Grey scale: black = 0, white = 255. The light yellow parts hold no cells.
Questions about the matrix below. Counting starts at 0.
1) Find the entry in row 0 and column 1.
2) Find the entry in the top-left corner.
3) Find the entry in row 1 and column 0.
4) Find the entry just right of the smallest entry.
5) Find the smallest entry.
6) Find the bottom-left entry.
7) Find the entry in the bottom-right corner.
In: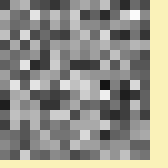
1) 159
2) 62
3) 181
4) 128
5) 20
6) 116
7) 116
